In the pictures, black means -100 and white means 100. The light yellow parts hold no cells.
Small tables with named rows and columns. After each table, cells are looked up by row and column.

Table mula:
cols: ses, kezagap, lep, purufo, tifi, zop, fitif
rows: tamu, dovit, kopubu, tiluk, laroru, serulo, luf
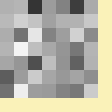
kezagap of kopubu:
-10
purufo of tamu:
22
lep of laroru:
-38
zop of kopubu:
64
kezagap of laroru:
18
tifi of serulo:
19
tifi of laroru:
15

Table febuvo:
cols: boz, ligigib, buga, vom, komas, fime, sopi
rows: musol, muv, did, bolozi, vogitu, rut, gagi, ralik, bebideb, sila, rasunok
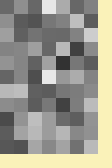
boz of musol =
-18
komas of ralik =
-49
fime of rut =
35
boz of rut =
-21
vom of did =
-17
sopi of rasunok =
45
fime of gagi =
-3
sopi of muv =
-28
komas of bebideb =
-17
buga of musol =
-19
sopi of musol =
1
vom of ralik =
-6
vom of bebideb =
22
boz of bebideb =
-41
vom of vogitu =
27

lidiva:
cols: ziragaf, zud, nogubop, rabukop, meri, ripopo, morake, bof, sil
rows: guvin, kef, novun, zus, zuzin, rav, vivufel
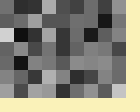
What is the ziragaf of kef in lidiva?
-26
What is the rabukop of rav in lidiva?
38
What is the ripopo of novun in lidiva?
-15
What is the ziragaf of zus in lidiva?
-22
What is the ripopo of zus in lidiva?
-22
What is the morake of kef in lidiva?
-15
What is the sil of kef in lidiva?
-8
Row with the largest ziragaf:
novun

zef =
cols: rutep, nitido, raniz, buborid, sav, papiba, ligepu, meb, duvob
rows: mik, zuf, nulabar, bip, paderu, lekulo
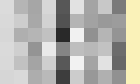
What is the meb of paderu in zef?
77
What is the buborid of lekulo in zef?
45
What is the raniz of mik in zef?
30
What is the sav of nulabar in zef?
-68
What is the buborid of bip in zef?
83
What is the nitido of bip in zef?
62
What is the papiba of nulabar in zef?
89
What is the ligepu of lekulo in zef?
19
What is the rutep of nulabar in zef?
69
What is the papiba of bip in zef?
49
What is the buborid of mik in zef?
69
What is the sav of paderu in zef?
-31
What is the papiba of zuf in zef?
41

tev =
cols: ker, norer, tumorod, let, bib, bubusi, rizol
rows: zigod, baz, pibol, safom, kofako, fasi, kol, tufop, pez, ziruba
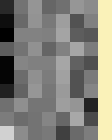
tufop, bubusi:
17
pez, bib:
-19
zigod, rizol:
9
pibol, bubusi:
-27
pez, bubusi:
32
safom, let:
-21
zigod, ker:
-68
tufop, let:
-8
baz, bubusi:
-36
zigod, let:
-20
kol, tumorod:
18
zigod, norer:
-10
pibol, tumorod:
2
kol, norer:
-22
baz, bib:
24
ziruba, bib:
-50
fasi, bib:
26
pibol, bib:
29
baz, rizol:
0
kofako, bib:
30
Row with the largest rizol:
zigod

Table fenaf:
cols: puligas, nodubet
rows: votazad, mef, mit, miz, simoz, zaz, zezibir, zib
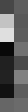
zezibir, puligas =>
-87
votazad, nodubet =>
-26
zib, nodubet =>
-16
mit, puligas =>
75
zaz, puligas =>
-73
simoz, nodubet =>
-42
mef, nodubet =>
-30
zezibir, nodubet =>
-27
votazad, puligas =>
-44
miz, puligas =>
-93
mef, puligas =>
53
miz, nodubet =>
-11
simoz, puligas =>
-74
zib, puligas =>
-20
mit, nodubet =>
-27
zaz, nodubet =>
1

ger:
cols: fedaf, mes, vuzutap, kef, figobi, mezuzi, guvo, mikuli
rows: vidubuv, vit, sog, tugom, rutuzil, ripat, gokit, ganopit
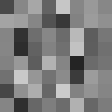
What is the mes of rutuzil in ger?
20
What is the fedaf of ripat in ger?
-11
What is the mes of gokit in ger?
13
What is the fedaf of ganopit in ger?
4
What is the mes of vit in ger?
25
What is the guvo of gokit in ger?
15
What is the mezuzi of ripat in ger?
-54
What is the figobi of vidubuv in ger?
55
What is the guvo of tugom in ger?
-26
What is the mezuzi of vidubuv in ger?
5
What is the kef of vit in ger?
-36
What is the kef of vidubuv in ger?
-22
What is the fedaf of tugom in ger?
5
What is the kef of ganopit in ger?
-1

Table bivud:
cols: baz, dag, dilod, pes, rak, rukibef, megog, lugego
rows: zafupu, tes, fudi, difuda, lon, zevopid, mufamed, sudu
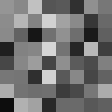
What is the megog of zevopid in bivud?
-45
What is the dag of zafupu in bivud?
7
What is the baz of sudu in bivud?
-90
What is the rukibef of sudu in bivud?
-17
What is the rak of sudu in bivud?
-17
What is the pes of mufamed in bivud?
-12
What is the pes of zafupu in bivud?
-33
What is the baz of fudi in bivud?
8
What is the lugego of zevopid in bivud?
-23
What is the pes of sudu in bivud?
-68
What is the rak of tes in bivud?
27
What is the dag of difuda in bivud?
2
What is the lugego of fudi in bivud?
-25
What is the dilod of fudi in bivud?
-83
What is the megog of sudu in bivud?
-31
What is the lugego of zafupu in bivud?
-7
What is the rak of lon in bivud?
12
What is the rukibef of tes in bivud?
8
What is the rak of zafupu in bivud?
-30

